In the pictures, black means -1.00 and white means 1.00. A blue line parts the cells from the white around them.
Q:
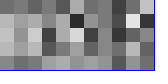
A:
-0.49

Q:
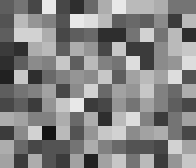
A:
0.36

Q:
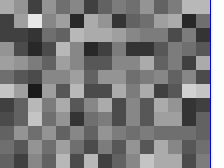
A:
-0.03

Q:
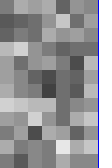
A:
-0.22

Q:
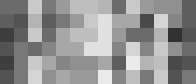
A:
0.13

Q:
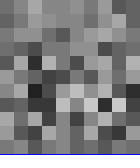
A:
0.21

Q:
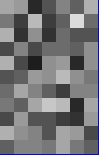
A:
0.03
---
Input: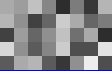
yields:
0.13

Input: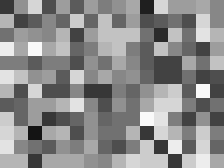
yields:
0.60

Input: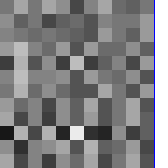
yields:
-0.07

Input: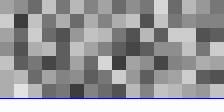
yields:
0.28

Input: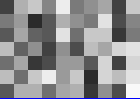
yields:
0.13
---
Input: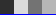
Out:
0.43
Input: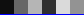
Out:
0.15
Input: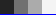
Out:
0.91
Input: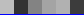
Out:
-0.53
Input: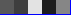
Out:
0.05
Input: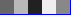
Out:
0.07
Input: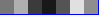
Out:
0.11
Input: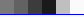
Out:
0.96
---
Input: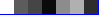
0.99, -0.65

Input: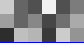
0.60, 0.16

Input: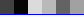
-0.49, 0.26

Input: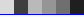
0.71, -0.76

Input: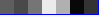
-0.26, -0.60

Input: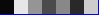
-0.94, 0.61

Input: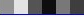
0.14, -0.51
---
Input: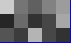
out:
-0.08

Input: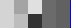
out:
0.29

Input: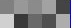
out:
0.19

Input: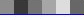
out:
-0.56

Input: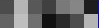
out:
0.42

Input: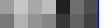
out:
0.56
